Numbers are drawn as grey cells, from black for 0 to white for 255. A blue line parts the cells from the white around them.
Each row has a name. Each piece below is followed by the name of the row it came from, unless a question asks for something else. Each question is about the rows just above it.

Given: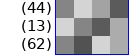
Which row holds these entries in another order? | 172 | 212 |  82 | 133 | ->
(62)
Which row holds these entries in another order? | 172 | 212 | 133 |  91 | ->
(13)
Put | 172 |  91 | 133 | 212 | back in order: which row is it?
(13)
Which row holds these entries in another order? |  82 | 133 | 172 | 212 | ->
(62)
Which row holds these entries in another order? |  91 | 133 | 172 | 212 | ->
(13)
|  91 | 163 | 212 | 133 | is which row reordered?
(44)
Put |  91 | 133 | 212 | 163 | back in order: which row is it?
(44)

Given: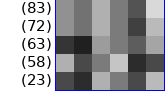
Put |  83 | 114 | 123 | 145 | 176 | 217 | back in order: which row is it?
(83)
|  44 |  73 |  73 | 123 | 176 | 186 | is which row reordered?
(23)
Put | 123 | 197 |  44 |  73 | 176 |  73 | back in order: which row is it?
(58)

